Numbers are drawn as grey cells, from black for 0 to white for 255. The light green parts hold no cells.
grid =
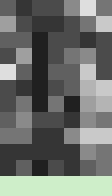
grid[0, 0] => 96
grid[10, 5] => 96
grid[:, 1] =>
[53, 75, 96, 159, 96, 53, 117, 138, 117, 53, 96]
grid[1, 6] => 201
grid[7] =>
[96, 138, 75, 75, 53, 138, 117]
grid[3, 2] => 32
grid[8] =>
[117, 117, 53, 53, 138, 201, 201]
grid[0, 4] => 138
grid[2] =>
[96, 96, 32, 75, 75, 53, 75]
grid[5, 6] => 201
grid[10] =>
[53, 96, 32, 75, 53, 96, 117]
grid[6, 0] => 75
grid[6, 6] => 180
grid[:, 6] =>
[117, 201, 75, 75, 75, 201, 180, 117, 201, 117, 117]
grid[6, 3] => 117
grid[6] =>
[75, 117, 32, 117, 32, 159, 180]
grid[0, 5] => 222
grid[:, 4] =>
[138, 75, 75, 117, 96, 96, 32, 53, 138, 53, 53]

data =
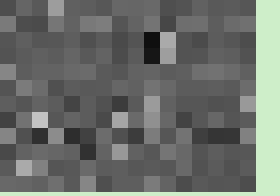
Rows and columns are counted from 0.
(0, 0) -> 78
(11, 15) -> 77
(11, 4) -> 89
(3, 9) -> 22
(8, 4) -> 45
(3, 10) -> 158
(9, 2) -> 106
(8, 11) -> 115
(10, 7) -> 94
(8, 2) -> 48
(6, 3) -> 92
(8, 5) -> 65
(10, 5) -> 106
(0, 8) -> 102
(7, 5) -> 92
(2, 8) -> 84
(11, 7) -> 94
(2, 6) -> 90
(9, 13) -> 93
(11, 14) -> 86
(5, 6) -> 90
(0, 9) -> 105
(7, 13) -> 103
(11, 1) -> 102
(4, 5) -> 107
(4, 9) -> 100
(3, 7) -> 76
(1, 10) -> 71
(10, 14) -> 81
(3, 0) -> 83
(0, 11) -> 83
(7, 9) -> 144
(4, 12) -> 111
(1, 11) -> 110
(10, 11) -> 105
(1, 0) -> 122

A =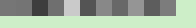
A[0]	118
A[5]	84
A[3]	111
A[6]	136

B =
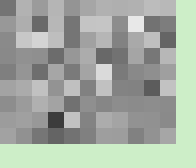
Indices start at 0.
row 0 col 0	116
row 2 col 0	138
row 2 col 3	190
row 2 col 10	101
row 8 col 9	146
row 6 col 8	139
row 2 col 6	182
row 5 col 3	147
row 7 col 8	146
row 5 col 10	194
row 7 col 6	172
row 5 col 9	92
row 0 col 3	181
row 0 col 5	166
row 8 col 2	118
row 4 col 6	218
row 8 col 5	128
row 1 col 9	114
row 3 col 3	108
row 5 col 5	129
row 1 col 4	117
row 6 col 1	155
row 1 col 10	125
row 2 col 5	161
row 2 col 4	117
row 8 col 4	114
